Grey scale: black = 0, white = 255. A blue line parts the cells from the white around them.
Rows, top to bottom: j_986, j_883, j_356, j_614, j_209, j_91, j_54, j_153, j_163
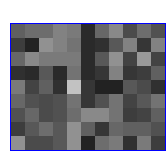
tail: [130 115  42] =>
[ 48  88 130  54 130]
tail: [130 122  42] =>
[103 137  75 109  81]
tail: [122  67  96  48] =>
[194  54  34  34  88  75  48]
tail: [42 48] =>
[ 88 130  54 130]

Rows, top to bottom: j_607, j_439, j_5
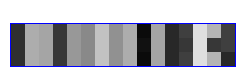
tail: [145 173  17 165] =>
[ 40  55 223  55  63]
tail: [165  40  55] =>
[223  55  63]
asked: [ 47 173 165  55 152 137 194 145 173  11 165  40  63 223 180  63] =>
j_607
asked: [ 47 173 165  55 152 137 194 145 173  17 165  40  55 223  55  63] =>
j_439
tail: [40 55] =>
[223  55  63]

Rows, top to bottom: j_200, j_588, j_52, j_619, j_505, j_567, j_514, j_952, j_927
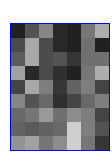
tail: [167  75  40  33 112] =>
[33]
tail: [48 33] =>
[118 173]
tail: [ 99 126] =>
[68]
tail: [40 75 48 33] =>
[118 173]
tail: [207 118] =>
[54]
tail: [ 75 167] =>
[ 75  40  33 112  33]

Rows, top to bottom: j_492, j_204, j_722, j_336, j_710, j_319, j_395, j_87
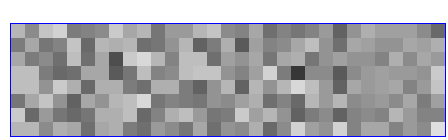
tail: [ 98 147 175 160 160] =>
[160 139 105]
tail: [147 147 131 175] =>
[139 167 154]
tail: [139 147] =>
[154 139 167 124 160]
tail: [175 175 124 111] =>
[175 175 124  98 147 182  98 182 147 182 216 190 154  98 167 154 160 167
 131 154 196]
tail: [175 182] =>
[111 118 147 182  98 124 175  90 160 131 139 167 190 147 111 167 160 147
 147 167 160 175]
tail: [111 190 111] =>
[167  78 202 216 182 131 190 190 111 160 147 167 118 167 175 118 147 160
 147 147 131 175 139 167 154]

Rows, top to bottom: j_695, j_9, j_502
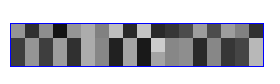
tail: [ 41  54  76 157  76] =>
[157 129  48]
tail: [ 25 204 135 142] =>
[ 41 135  54  69 184]

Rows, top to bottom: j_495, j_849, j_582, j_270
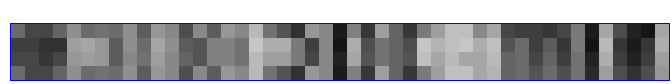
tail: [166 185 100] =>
[107  70 100  62 114  34 173  62  34  62 158]
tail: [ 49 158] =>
[166 151  92 143 107 166 143  92  84 128 128 114 198 173 173 122  62 136
  21 173  78 114 100  78 198 179 191 198 173 191  84 107  62  92  55 122
  21 185  55  27  55 173]
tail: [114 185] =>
[158 158 122  70 136  34 166  84 114 100  84 191 166 185 166 166 185 100
 107  70 100  62 114  34 173  62  34  62 158]
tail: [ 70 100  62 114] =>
[ 34 173  62  34  62 158]
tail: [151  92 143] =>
[107 166 143  92  84 128 128 114 198 173 173 122  62 136  21 173  78 114
 100  78 198 179 191 198 173 191  84 107  62  92  55 122  21 185  55  27
  55 173]
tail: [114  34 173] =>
[ 62  34  62 158]

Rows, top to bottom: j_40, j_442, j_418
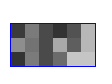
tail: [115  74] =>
[169  94 183]
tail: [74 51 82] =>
[183]
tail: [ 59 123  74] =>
[ 51  82 183]

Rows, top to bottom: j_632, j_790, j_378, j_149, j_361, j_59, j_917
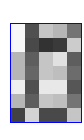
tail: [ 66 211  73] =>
[ 73 197]
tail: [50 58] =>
[204]
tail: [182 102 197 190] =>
[108]
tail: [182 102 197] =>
[190 108]
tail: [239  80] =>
[232 232  86]
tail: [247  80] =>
[197 182 116]

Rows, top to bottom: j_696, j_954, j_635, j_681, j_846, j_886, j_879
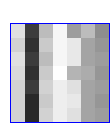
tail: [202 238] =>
[232 164 150]
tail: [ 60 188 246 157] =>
[188 142]

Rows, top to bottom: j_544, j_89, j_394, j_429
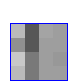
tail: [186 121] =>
[158 158]
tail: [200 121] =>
[158 152]
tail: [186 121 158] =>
[158]
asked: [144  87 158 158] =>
j_89
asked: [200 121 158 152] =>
j_394
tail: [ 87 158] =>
[158]
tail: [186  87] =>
[164 158]

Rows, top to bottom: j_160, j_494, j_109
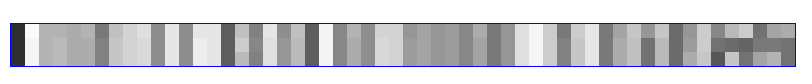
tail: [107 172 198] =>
[ 87 198 114 164 179 114]
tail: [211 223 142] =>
[230 142 230 230  94 192 129 230 142 192  94 245 135 179 142 211 211 150
 164 150 156 135 172 121 150 223 245 204 121 204 230 121 164 198 150 198
 107 150 204 135 186 204 114 164 172]
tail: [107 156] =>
[204 114 107 100 121 121 114]
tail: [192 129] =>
[230 142 192  94 245 135 179 142 211 211 150 164 150 156 135 172 121 150
 223 245 204 121 204 230 121 164 198 150 198 107 150 204 135 186 204 114
 164 172]

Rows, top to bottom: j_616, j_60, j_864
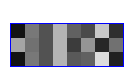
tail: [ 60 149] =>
[ 39 113]
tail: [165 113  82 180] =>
[ 60 149  39 113]
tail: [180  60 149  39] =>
[113]
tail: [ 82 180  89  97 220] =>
[33]
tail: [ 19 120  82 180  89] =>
[ 97 220  33]
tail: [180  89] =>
[ 97 220  33]
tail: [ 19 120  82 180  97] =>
[ 74 200  47]

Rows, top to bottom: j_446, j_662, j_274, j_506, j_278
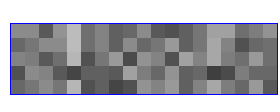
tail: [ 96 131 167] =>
[125 104 153  89]
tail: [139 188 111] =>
[131  96 139 104 118 153  96 118 167 131  81 104 111]
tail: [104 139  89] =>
[ 81  96 118 161 161 111 125 147]
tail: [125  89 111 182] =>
[ 81 118 153  75 147 131  81 161 131 167 125 111 153 111]
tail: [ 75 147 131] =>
[ 81 161 131 167 125 111 153 111]
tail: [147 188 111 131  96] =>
[104 139  89  81  96 118 161 161 111 125 147]
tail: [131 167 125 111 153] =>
[111]

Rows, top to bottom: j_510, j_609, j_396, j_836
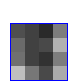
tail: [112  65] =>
[ 50 125]
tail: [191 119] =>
[ 73 171]
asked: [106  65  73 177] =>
j_609
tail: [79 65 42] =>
[125]
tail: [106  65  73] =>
[177]

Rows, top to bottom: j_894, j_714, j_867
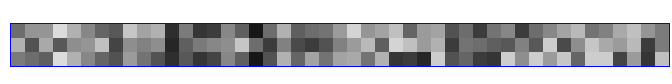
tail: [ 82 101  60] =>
[ 53 205 142 205 155 198 101 205 205  68 155  53 192]
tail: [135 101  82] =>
[155 115  82  46  88  53  68 135  95  23  82 177 101 163 115 163 169 115
 177  53  60  38 205  82 101  60  53 205 142 205 155 198 101 205 205  68
 155  53 192]
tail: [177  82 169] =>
[ 88 142 149 192  68 142 129 142  38  95 123 135 142 198 109  60 129  74
  60  82 129 155 185  95 212 192 155 177  60 115 109  95  88 129  88 205
  74 142 198 169 155 185  60 123]
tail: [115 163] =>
[169 115 177  53  60  38 205  82 101  60  53 205 142 205 155 198 101 205
 205  68 155  53 192]
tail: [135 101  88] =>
[198 163 177  46 123  53  60 135  95  23 109 177  95 109 115 155 212 149
 163 192 101 155 163  82 109  60 115 135  60 109 135 163 185 115 129 169
 192 149 123]
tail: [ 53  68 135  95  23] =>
[ 82 177 101 163 115 163 169 115 177  53  60  38 205  82 101  60  53 205
 142 205 155 198 101 205 205  68 155  53 192]
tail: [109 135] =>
[163 185 115 129 169 192 149 123]

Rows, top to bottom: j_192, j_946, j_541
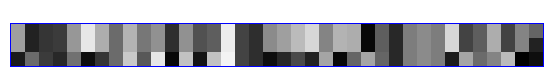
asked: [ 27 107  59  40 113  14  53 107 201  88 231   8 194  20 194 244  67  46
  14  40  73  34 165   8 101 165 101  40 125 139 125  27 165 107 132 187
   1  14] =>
j_541
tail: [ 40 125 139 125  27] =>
[165 107 132 187   1  14]

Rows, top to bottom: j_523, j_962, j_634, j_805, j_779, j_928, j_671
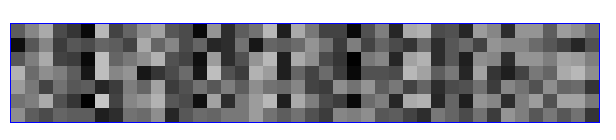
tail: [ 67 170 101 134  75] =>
[101  38  45 114  23 101  93 107 148 114  60 126  67 101  75  53 107  45
  87 107  67 148 134 134 107  87  67  38  81]
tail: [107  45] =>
[ 87 107  67 148 134 134 107  87  67  38  81]
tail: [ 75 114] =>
[ 60 148 126  87 120  87 114  53]

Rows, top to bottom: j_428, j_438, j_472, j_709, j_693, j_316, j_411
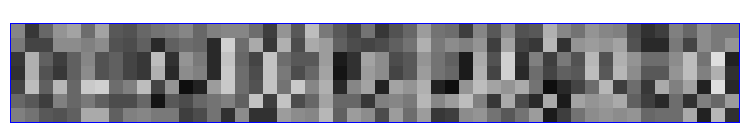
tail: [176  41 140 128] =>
[ 41 201 109  76 195 121  76 103 163  20  49 156 140  68  88 156 115 103
  27 176  68 208  41 109  68  96  88 189  88 183 140  88  88 148 189 128
 176  49]
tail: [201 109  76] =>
[195 121  76 103 163  20  49 156 140  68  88 156 115 103  27 176  68 208
  41 109  68  96  88 189  88 183 140  88  88 148 189 128 176  49]
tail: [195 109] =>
[ 88  88 156  27  49 163 140  76  88 148 115  96  27 170  82 208  49 128
  62 121  82 183  82 176 148 109 109 140 189 115 222  34]
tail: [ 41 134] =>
[163  34 163 148 176  34  14 148 189 163 148 170 115  14  41  68 109 183
  62 109  55 170 128 163  34 222  41]
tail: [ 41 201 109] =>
[ 76 195 121  76 103 163  20  49 156 140  68  88 156 115 103  27 176  68
 208  41 109  68  96  88 189  88 183 140  88  88 148 189 128 176  49]
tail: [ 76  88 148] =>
[115  96  27 170  82 208  49 128  62 121  82 183  82 176 148 109 109 140
 189 115 222  34]

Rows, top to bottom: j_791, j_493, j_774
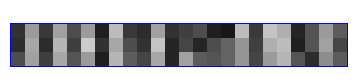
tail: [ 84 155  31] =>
[181  92  69 167  37 161  92  84  99 149  69 155 181  84  44 141  92]
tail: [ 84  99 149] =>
[ 69 155 181  84  44 141  92]
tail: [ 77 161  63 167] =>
[ 84 155  31 181  92  69 167  37 161  92  84  99 149  69 155 181  84  44
 141  92]

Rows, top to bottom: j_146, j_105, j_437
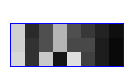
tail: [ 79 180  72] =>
[72 29  9]
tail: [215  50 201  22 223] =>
[64 29  9]
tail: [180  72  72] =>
[29  9]
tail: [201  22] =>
[223  64  29   9]
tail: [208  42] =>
[ 79 180  79  56  35  15]
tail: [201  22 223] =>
[64 29  9]

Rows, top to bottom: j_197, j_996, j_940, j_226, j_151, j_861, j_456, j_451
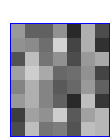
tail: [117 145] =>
[ 76 153 169]
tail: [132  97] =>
[ 41 190  55]
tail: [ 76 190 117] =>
[125  83 190 182]
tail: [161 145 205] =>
[ 89 161 182]
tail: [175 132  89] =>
[104 153  97]

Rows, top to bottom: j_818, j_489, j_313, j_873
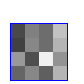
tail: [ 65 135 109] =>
[180]
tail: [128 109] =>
[194]
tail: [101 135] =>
[ 95 180]

